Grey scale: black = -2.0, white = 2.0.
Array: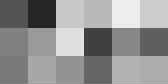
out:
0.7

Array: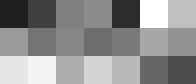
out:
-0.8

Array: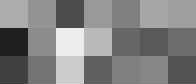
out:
-0.7

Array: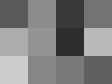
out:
-0.5

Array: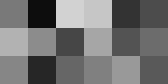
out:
-0.6

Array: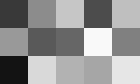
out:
1.6

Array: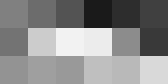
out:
1.4
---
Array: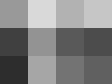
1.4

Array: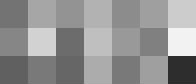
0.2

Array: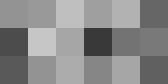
0.5

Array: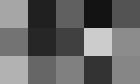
-0.5

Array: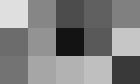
-0.8

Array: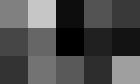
-1.8

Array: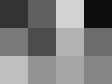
-0.5
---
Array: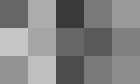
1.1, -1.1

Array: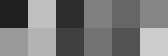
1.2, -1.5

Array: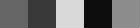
1.4, -1.8

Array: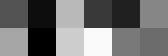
1.9, -2.0

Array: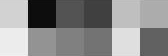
1.7, -1.8

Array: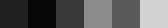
1.3, -1.9
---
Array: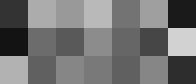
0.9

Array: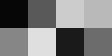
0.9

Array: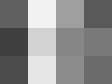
-0.6

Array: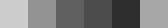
-0.8

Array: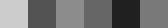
-0.4

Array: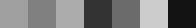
-1.2

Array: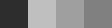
0.0
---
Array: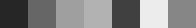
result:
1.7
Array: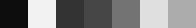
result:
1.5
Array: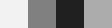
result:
-1.5
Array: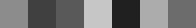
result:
0.7
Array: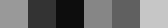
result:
-0.5
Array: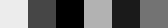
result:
-1.6
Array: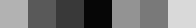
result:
-0.1
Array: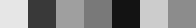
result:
1.2
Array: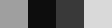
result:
-1.1
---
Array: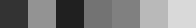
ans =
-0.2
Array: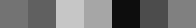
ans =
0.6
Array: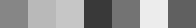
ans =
-1.1
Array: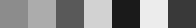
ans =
1.3
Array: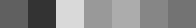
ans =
0.4
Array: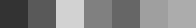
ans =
0.0
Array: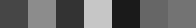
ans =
1.1
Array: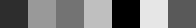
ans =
1.0
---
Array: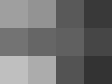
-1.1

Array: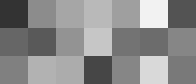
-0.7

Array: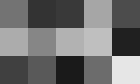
-0.8

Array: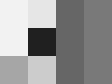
-0.1

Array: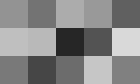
-0.5

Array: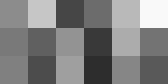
1.9

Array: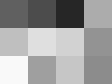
0.7

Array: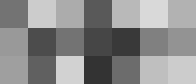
0.8

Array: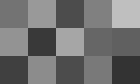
1.0

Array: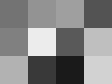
-0.7
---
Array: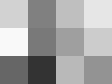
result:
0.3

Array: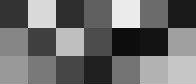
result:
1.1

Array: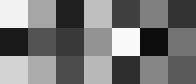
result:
-0.6

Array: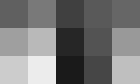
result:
1.0

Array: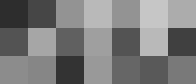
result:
-0.1

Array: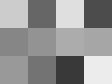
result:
1.7

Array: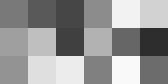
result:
-0.3

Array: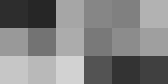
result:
-1.0

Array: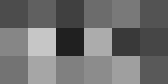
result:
-0.6

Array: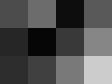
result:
1.2
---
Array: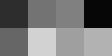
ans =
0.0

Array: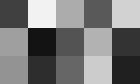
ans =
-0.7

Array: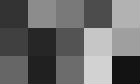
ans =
-0.7

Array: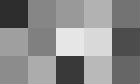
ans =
1.6

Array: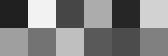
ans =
-0.9

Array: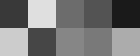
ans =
-0.3

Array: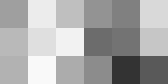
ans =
1.8

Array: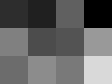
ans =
-0.7
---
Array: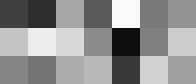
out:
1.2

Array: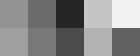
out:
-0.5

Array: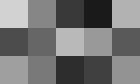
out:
-0.6

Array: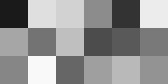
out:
-0.1

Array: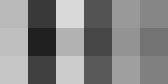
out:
-0.2

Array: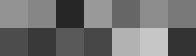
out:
-1.2

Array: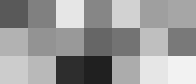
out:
-0.1
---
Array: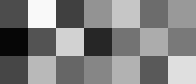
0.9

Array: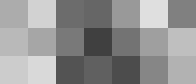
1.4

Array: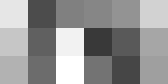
-0.3

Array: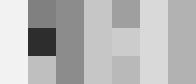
1.0

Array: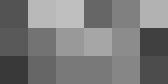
-0.4

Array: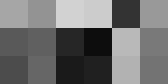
-0.4

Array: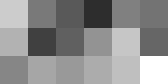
0.6
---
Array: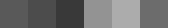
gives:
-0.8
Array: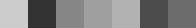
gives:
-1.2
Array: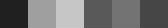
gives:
0.5
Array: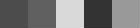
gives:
-0.5
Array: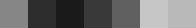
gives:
-1.3
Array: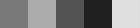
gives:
0.7
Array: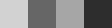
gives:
-0.4
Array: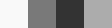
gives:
-0.1
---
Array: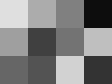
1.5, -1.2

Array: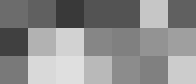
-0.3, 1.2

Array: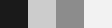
-1.6, 1.8

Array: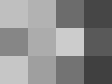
1.0, -1.0

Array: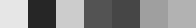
1.6, 0.8

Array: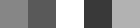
0.1, 0.8
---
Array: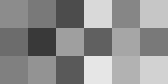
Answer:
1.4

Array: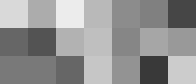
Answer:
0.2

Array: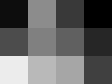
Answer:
0.2

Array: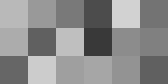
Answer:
-0.8

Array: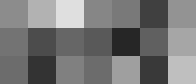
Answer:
-0.1

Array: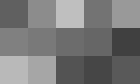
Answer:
1.0
